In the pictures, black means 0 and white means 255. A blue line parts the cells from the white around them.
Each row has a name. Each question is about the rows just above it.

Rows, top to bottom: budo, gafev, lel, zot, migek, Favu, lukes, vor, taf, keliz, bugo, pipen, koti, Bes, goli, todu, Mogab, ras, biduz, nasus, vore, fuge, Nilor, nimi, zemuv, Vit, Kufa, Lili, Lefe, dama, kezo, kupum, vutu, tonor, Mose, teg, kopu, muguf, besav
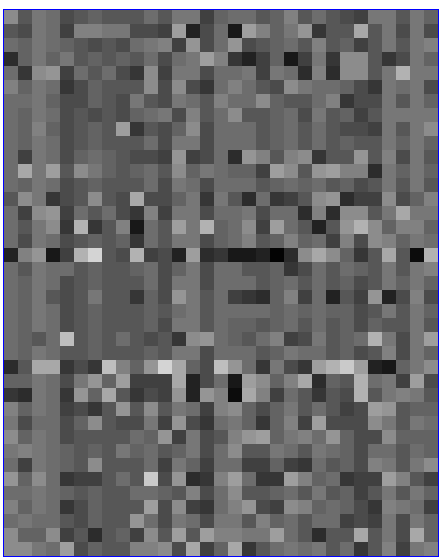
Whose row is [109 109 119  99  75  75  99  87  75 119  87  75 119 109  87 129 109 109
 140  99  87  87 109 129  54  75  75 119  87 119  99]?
lukes
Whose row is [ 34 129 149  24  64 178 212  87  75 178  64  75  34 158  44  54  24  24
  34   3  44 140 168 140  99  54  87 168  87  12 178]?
ras
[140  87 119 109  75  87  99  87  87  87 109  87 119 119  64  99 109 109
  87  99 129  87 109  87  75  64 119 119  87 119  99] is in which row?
budo

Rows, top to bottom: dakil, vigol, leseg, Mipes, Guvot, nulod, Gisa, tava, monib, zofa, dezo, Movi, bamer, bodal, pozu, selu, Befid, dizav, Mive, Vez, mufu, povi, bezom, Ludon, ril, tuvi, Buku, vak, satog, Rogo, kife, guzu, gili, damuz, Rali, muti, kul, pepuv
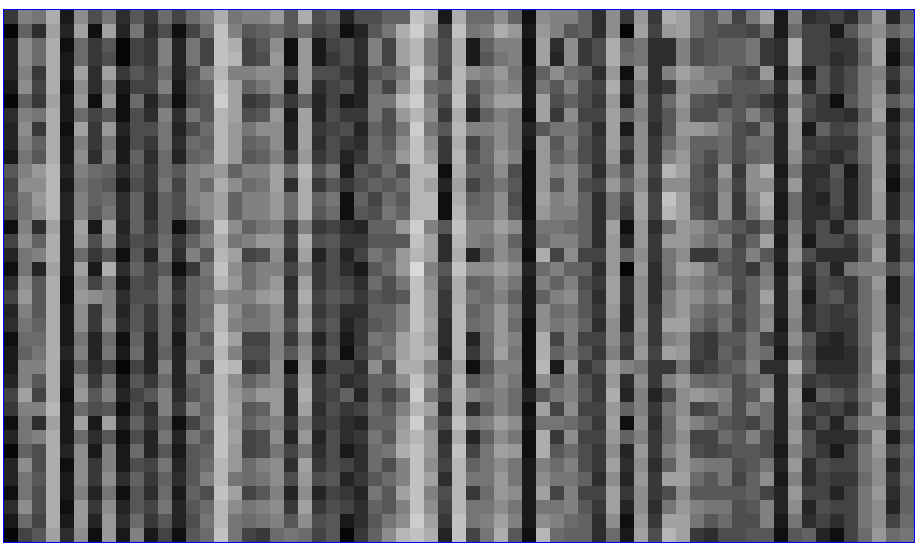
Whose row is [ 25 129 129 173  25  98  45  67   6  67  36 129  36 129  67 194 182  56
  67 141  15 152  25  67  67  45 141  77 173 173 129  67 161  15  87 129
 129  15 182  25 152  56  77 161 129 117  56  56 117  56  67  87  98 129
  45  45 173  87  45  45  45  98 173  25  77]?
tuvi
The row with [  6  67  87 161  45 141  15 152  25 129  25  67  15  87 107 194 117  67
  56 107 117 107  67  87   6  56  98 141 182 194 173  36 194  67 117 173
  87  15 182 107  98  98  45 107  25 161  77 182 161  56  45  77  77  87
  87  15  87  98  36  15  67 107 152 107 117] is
pepuv
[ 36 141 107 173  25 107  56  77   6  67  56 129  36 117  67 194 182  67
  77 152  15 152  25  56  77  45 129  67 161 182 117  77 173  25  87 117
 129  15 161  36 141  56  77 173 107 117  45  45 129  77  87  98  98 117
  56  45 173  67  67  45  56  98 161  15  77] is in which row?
Mipes

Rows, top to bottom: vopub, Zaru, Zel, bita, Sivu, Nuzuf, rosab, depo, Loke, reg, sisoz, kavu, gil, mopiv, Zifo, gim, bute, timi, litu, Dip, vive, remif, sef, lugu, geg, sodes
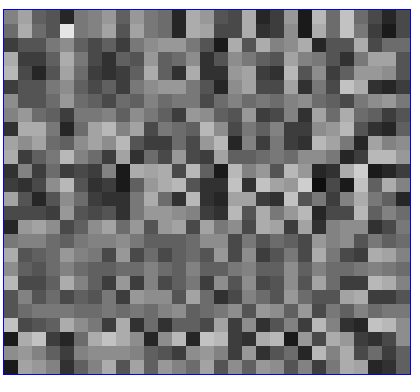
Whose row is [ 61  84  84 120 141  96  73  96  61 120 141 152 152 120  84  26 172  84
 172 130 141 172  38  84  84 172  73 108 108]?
Zel
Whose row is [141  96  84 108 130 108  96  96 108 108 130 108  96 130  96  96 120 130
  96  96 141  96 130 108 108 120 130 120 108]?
litu

